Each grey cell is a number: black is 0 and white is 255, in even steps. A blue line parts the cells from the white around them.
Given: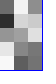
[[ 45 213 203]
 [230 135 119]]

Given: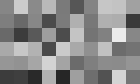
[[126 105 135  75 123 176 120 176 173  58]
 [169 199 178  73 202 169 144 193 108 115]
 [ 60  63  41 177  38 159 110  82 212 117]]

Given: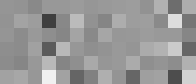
[[147 163 157  63 136 187 146 133 173 157 158 138 221 117]
 [142 140 161  91 184 151 143 147 153 149 171 178 203 102]
 [162 167 151 240 162 101 129 175 148 102 159 162  77 210]]

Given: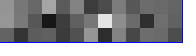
[[150 121  87  23  61  96 119 228 141 107  47 110  97]]

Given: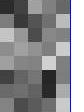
[[124  57  84 112 187]
 [141 160 145 126 203]
 [ 65 100 117  38 125]
 [131  76  91 110 202]]

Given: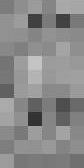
[[146 156  64 122  65 120]
 [136 128 144 139 164 143]
 [119 151 179 152 159 160]
 [170 134  96 124  78 105]
 [138 121 157 134 163 136]
 [155 119 122 120 123 111]]
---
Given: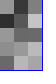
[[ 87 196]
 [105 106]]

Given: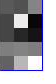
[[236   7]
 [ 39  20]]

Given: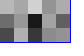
[[152  25]
 [176  56]]

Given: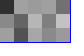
[[100 182]
 [ 82 167]]

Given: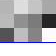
[[144 123]
 [190 132]]

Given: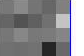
[[ 83  96]
 [135 120]]

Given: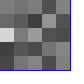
[[ 91  63]
 [122 154]]

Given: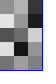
[[150  28]
 [108 207]]
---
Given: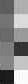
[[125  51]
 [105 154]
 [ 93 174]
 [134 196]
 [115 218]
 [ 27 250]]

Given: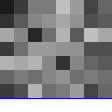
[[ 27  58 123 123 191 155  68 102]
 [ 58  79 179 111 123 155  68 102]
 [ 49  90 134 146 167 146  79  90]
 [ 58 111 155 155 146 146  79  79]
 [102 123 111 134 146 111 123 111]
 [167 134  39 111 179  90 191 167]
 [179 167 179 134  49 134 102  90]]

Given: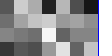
[[ 55  87  78 153 226  99 195]
 [133 121 111 246  99 133 133]
 [111 163 195 205 153 163 142]
 [ 87 205 172  33 183  78  22]]

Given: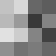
[[144 114 123 103]
 [185 154  56 132]
 [225 205 132  65]
 [194 216 103  93]]

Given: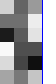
[[218  69  15]
 [249  79  79]
 [ 27  91 227]
 [209 100 154]
 [112 112 237]
 [165 121 197]]

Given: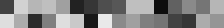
[[222 172  43 127 222 201  24 233 138 160 127 117  66  54 172 149]
 [ 66 210 182 191 160  34  54  78  87 191 191  13  97 138 117 182]]
